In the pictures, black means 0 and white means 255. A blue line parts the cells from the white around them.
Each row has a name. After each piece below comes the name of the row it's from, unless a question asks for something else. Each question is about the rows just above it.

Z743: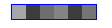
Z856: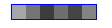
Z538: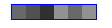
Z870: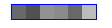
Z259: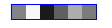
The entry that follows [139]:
[104]
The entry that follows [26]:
[96]
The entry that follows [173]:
[124]
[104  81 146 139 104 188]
Z870
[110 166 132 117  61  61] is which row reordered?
Z743
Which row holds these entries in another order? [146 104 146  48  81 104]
Z538

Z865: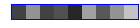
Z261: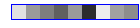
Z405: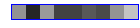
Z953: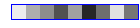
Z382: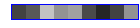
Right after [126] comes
[96]
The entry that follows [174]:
[141]
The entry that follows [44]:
[237]
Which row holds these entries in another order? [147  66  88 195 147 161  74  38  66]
Z382
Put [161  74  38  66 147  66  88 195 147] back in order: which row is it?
Z382
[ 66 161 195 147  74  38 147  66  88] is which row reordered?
Z382

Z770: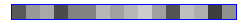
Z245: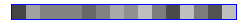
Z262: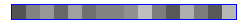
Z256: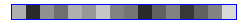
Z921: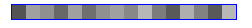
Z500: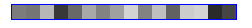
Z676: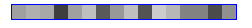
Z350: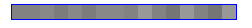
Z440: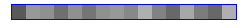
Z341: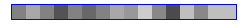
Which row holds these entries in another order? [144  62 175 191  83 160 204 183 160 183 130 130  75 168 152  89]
Z770
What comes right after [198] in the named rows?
[130]

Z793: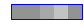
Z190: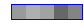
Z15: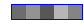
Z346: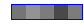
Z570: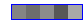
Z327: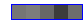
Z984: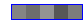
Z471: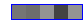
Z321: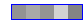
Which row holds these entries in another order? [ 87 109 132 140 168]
Z570
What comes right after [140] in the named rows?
[87]
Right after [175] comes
[162]
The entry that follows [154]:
[175]

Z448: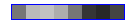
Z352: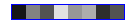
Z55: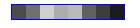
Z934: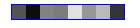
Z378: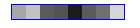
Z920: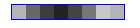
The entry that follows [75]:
[111]
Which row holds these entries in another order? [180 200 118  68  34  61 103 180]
Z920

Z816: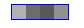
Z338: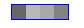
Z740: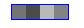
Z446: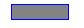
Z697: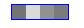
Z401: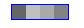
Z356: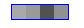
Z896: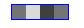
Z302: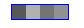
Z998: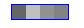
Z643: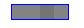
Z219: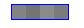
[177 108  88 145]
Z816
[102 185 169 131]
Z338
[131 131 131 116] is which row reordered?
Z643
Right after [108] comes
[88]
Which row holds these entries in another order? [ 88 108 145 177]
Z816
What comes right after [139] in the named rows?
[123]

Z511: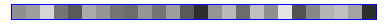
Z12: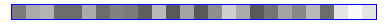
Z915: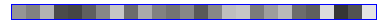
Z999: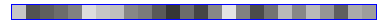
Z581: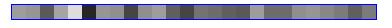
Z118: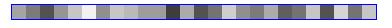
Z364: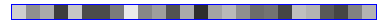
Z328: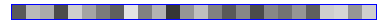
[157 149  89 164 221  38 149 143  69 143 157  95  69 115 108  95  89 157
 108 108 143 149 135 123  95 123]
Z581
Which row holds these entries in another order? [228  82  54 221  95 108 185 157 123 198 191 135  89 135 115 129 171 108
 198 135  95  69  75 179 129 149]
Z915
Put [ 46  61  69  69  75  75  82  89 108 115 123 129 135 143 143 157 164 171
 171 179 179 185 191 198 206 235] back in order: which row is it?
Z364

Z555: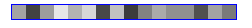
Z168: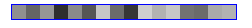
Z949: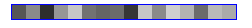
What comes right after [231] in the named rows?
[178]
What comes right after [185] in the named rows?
[170]
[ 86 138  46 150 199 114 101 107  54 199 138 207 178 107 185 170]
Z949
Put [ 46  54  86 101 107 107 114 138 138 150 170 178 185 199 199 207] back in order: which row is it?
Z949
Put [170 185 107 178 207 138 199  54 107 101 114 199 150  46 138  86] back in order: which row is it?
Z949
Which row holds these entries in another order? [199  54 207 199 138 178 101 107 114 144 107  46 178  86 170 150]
Z168
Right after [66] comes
[157]

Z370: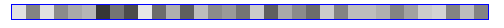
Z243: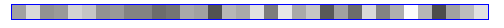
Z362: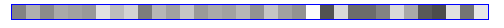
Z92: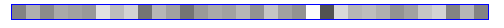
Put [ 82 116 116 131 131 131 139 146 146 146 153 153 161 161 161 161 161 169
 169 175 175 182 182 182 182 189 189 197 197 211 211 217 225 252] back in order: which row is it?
Z92
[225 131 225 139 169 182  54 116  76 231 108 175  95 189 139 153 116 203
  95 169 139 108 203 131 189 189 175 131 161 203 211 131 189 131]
Z370
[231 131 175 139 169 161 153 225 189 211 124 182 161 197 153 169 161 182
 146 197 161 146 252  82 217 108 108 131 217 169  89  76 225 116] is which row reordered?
Z362

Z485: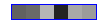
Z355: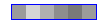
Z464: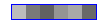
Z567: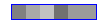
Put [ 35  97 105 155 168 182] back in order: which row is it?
Z485
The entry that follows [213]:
[176]
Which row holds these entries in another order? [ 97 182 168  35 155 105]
Z485
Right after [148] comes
[168]
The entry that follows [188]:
[121]
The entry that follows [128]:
[168]

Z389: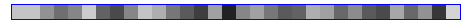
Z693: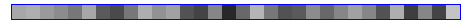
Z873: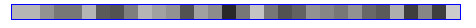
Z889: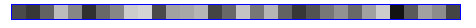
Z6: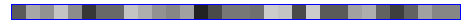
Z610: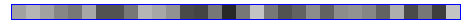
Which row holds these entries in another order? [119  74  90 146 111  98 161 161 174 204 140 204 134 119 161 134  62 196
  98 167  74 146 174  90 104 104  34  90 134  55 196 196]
Z6
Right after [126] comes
[181]
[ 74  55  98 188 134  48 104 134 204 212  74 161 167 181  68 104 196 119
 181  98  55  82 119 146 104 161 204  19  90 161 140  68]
Z889
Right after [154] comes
[140]
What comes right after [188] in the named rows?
[134]
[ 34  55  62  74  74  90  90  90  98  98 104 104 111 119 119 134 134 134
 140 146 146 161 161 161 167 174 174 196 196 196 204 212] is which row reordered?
Z389
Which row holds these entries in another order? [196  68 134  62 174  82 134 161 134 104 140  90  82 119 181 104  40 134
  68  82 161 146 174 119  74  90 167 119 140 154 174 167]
Z693

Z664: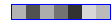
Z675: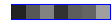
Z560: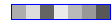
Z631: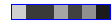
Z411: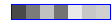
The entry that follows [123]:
[193]
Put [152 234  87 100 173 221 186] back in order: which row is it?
Z560

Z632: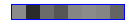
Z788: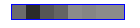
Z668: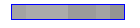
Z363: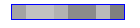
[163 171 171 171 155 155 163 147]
Z668
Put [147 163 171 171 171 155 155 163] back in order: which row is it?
Z668
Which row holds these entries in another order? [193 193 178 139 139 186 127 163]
Z363
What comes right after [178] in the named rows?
[139]
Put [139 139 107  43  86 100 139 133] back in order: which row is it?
Z788

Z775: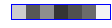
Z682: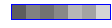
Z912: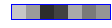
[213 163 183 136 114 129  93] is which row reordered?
Z682
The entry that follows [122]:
[149]

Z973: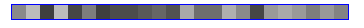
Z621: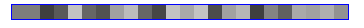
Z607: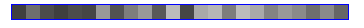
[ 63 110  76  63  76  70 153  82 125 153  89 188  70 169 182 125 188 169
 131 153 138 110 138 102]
Z607
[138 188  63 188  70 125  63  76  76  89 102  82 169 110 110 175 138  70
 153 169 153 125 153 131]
Z973
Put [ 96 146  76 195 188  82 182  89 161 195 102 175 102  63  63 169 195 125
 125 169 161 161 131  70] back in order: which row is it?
Z621
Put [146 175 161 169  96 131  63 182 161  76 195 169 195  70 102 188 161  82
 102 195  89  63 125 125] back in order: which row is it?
Z621
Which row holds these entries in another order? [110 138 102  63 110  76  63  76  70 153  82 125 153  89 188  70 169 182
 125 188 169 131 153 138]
Z607
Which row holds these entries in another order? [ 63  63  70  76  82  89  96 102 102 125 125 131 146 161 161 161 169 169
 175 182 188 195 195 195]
Z621
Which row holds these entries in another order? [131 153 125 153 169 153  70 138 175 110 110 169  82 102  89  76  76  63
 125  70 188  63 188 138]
Z973

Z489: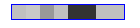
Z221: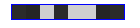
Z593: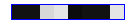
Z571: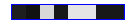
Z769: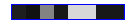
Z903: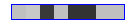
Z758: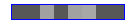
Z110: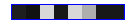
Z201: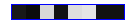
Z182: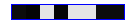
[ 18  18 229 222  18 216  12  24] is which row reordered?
Z201
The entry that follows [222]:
[229]

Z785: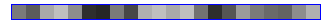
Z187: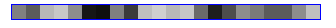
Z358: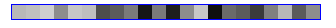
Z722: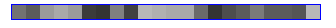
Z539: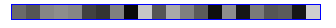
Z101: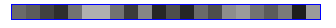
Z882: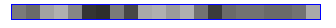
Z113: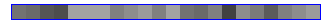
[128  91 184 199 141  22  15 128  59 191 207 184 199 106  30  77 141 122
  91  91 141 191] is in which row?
Z187
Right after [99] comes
[141]
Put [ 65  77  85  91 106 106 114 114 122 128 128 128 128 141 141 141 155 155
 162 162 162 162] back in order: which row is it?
Z113
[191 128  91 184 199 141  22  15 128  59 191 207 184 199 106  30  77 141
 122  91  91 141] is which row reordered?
Z187
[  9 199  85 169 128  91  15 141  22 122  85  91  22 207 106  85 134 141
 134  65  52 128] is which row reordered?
Z539

